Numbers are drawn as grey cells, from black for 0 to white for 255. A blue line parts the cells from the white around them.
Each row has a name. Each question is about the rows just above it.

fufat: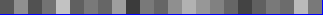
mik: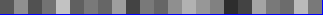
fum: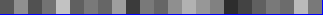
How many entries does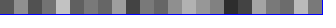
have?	23
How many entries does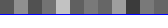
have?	12
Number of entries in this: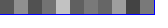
11
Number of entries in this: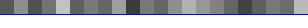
22

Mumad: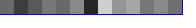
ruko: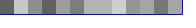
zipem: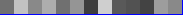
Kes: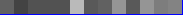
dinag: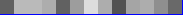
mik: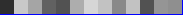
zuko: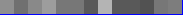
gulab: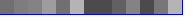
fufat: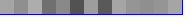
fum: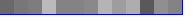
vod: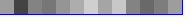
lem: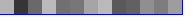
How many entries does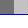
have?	2
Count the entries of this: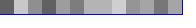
13
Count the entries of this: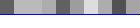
10
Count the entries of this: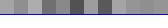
12
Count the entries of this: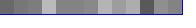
13
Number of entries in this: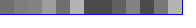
13
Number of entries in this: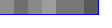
7

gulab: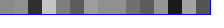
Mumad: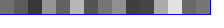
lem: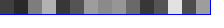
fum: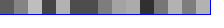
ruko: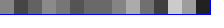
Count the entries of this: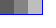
3
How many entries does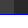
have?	2
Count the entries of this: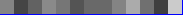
13

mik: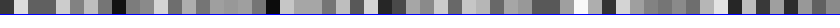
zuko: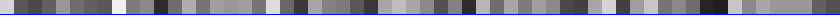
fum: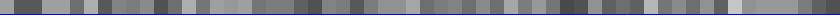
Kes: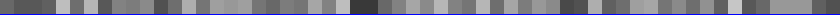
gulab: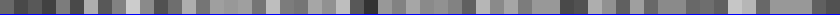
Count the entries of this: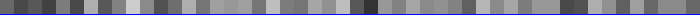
50
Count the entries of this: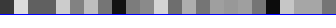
24
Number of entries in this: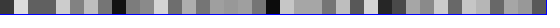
39

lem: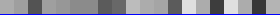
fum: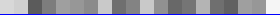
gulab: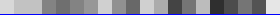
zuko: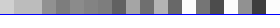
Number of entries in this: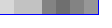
7
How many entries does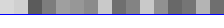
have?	16
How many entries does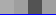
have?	4

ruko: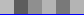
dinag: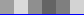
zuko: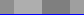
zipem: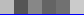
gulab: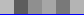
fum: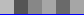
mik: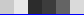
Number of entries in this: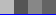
4
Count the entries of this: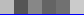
6
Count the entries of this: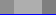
4
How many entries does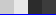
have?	4
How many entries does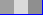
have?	3
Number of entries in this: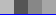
4
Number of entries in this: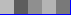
5

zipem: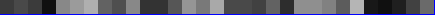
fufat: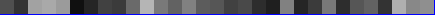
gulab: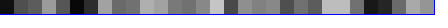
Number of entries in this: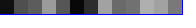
13
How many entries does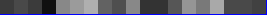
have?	19
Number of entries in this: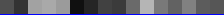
16
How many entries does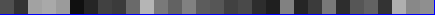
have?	31
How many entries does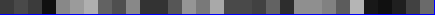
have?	31

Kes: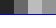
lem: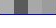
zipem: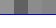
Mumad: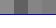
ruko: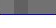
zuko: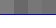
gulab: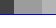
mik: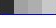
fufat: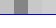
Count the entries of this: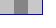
3
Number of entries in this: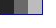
3

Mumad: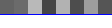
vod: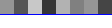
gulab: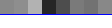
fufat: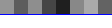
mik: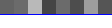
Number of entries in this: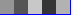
5
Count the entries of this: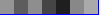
7
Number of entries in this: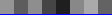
8
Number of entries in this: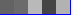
5

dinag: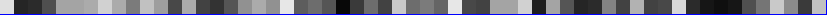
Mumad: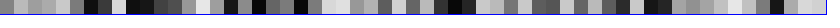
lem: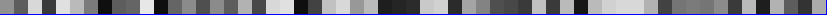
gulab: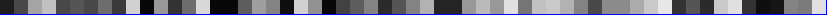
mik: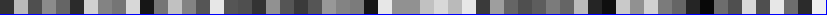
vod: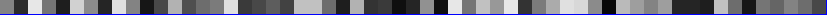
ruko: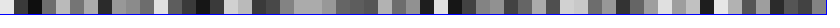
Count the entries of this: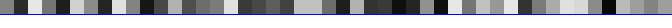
48
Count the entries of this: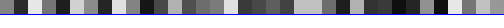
36
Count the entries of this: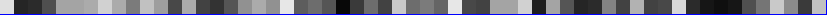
59
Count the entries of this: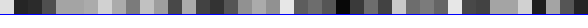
42
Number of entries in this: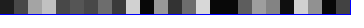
25
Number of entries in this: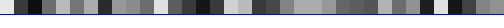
36
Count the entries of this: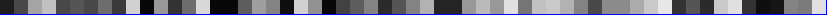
59

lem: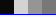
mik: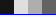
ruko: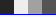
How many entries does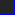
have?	1
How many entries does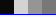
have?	4
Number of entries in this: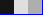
3
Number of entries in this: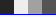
4
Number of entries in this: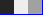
3
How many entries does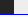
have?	2

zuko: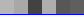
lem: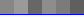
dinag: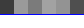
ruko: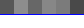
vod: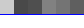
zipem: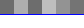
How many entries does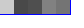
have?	5
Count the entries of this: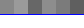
6
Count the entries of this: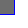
1
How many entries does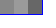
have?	3
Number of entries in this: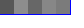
5
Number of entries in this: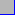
1

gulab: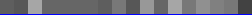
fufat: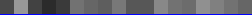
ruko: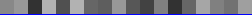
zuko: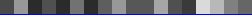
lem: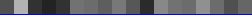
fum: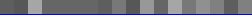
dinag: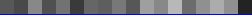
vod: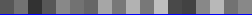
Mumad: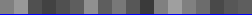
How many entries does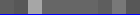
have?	10
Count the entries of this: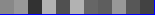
11
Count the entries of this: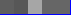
5
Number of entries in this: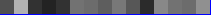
15
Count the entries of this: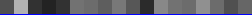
18
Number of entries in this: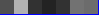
7
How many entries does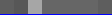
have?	8

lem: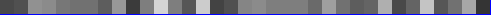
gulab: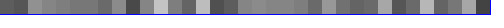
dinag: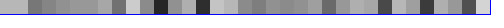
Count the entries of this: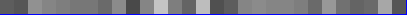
29
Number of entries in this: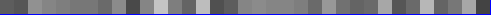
35
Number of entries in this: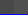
2
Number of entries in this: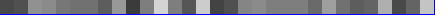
31
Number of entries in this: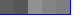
5
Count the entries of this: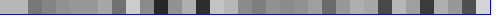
35

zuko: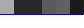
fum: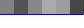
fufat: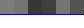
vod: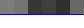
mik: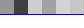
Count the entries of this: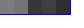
5
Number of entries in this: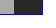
3
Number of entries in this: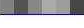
6
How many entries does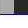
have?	2

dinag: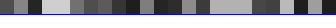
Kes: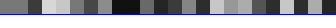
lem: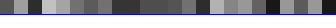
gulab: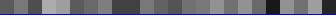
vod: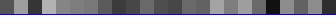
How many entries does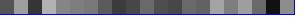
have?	21
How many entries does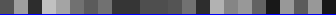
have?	24
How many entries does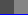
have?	2
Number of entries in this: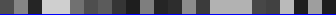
24
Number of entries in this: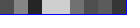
9

